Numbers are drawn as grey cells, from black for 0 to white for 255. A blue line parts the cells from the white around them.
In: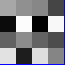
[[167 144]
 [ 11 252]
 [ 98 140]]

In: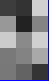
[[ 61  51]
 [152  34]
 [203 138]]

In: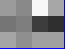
[[155 137]
 [117 126]
 [165 143]]

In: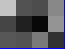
[[196  82]
 [ 69  32]
 [ 87  83]]

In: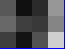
[[ 88  16]
 [104  63]
 [ 62  19]]

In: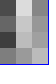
[[ 75 220]
 [102 199]
 [ 62 188]]
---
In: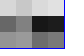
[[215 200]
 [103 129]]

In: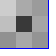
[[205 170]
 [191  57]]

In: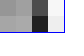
[[150 160]
 [166 170]]

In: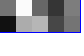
[[116 251]
 [ 17 172]]

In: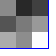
[[138  40]
 [ 84 122]]

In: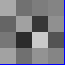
[[170 113]
 [101 161]]
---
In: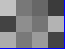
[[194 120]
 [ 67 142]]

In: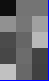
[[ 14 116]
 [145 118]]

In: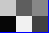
[[201  94]
 [  6 241]]

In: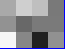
[[169 207]
 [146 104]]

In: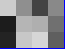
[[204 143]
 [ 28 181]]

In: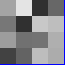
[[164 228]
 [119  48]]

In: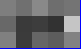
[[126 112]
 [104  58]]

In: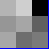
[[180 207]
 [150 166]]

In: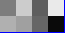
[[125 204]
 [176 160]]
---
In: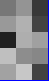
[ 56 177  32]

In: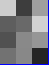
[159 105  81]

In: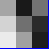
[115 112 235]

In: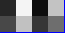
[195  54]

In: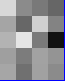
[102 208 229 159]

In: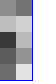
[115 190]

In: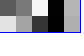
[180   1]
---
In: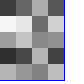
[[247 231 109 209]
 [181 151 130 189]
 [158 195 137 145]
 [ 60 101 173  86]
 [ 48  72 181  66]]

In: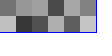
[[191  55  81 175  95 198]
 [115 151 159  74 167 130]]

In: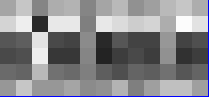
[[212 238  41 232 232 127 232 219 205 212 173 252 226]
 [165 198 133 173 179 133 165 185 145 159 185 198 173]
 [151 198 151 151 165 139 145 179 127 159 192 192 159]
 [106 100 185 113 106 127  94  79 100  94 113  86 100]
 [ 86  94 226  73  67 139  41  86  67  67 151  67  79]
 [ 73  79 238  55  55 133  35  61  73  61 145  49  61]]

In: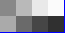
[[170 106  70  48]
 [136 185 233 251]]

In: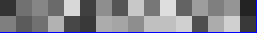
[[127  91 113 178  71  57 172 165 142 192 192 208  79 172 208  57]
 [ 51 113 134 106 216  64 142  85 200 119 222  99 157 127 149  35]]

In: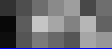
[[ 50  78 110 138 158  72 110]
 [ 14  85 123 104  85 166 151]
 [  8  92 197 166 130 182  98]]

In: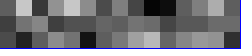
[[ 94 199  56 146 199 140  75 127  69   5  13  94 127 173  94]
 [ 75  34  94 140 115  19  94 121 160 185 101 134 152 146  48]
 [ 63 115 134  63  81  81 101  94 115 107  69  88  88 107 107]]

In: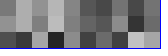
[[146 174 127 188 127 100  86 140  52 107]
 [121 174 146 182 133  86  72 115  72 115]
 [ 79  58 166  37 140  65 107  65 194 166]]
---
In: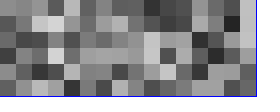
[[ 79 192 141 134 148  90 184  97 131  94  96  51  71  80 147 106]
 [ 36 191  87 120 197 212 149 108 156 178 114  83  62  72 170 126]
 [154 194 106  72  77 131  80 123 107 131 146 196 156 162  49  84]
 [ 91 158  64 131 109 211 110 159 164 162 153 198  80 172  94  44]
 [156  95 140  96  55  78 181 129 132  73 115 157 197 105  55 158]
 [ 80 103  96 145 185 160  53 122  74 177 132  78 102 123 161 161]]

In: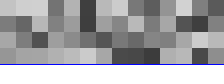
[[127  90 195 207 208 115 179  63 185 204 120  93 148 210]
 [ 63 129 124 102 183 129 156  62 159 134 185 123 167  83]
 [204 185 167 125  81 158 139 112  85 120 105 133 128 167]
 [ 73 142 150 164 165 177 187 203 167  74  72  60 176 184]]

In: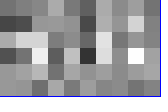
[[158 115 115 127 135 171 121  96 171 139]
 [211 129  70  77 151 153 146  73 175 149]
 [149 131 171 212 212 125 140 103 226 119]
 [254 162  81 115 239  93 192  51 221 142]
 [156 166 152 162 183 114 166 146 158 139]
 [116 131 152 149 111 168 122 157 134 139]]

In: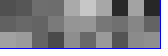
[[163  39  80  86 110 109 170 199 167  41]
 [134  99  97 104 100 122 149 150 119 112]
 [139 143 161 155 100  74 142 104 154  84]]

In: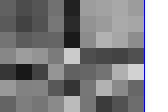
[[168 156  97  76  85 113  33 157 162]
 [170 166  90  66  82 119  42 147 155]
 [166 141 116  92  99 101  26 140 178]
 [ 67  80 135 157 148 123 203  78  71]
 [176 210  54  24  66 149  97 102 115]
 [138 103 153 130 131  88  52 119 178]
 [ 82 109 100 126 118 138 187 118  59]]

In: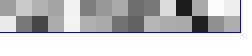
[[251 237 157 201 178 163 241 127 152 170 111 121 219  28 170]
 [144 173 234 120  70 172 243 176 170 114  99 182 172 169  32]]
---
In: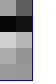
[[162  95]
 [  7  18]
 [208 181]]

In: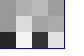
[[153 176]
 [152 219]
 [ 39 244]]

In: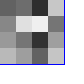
[[ 98 109]
 [135 224]
 [153 117]]

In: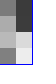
[[123  59]
 [172  60]
 [185 218]]

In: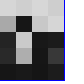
[[214 207]
 [169  22]
 [ 36 202]]

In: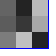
[[100  35]
 [ 92  55]
 [124 192]]

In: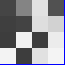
[[ 69 132]
 [ 63  67]
 [ 61 241]]
